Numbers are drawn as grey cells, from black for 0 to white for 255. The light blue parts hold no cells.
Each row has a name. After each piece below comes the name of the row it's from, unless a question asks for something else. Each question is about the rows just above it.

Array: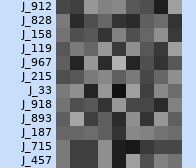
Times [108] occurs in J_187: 2
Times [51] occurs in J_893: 1
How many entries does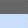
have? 2

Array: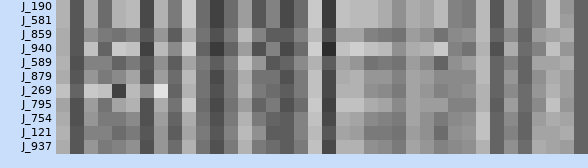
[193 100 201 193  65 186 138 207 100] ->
J_940
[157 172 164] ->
J_754
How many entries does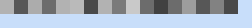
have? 17

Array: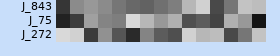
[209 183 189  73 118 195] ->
J_272
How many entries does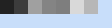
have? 7
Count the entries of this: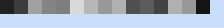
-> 15

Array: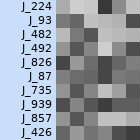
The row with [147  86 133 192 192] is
J_857
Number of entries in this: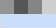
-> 4
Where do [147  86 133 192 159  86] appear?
J_735
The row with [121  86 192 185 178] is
J_482
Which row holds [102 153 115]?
J_426

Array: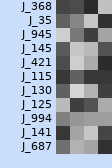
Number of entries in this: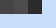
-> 3
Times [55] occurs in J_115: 3
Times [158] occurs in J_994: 2
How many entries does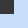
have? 1
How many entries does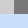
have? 2
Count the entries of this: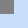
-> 1
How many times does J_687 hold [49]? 1

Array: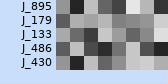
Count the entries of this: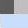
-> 2
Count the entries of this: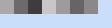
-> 7
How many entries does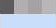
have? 4

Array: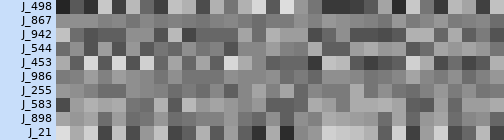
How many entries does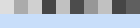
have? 10
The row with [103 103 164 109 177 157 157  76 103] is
J_942

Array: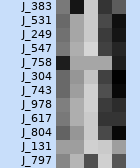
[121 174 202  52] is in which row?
J_617
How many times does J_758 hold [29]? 2
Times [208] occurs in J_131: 1
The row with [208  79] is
J_743
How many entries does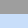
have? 2
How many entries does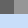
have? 2
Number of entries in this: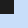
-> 1

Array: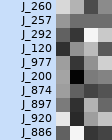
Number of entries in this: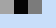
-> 3
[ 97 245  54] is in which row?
J_886
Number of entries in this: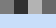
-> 4
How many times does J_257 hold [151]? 1

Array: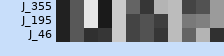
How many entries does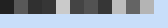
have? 11
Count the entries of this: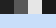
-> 4
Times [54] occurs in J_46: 2
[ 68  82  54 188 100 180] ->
J_46

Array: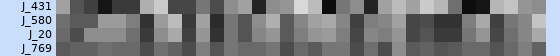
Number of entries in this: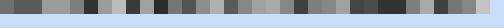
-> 35
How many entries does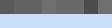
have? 8
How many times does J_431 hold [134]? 0
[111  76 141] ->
J_769

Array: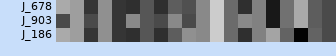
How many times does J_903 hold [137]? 4
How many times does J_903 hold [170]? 1

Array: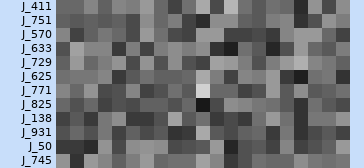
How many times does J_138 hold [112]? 3
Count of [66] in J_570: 5
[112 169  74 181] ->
J_411
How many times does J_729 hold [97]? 2

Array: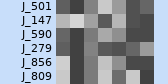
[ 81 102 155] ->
J_279
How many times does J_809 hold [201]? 3
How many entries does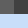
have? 2
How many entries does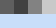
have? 4
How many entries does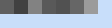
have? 7

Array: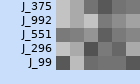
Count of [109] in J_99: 1
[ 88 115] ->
J_375
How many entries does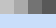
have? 4
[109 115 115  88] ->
J_99
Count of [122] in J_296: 1
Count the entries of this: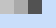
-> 3

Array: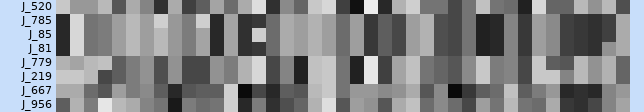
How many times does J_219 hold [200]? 6
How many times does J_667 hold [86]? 4
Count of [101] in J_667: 0
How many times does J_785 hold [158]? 7

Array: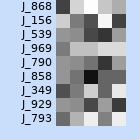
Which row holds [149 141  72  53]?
J_539
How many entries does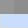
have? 2
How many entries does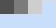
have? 3
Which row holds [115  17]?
J_858
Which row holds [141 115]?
J_790
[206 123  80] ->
J_156

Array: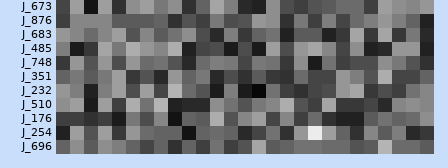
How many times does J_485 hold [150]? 4
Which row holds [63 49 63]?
J_176

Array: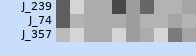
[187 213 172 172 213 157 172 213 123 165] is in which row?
J_357
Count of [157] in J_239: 1
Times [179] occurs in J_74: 4
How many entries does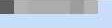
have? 7
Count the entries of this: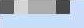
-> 5
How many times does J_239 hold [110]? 0
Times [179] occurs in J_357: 0

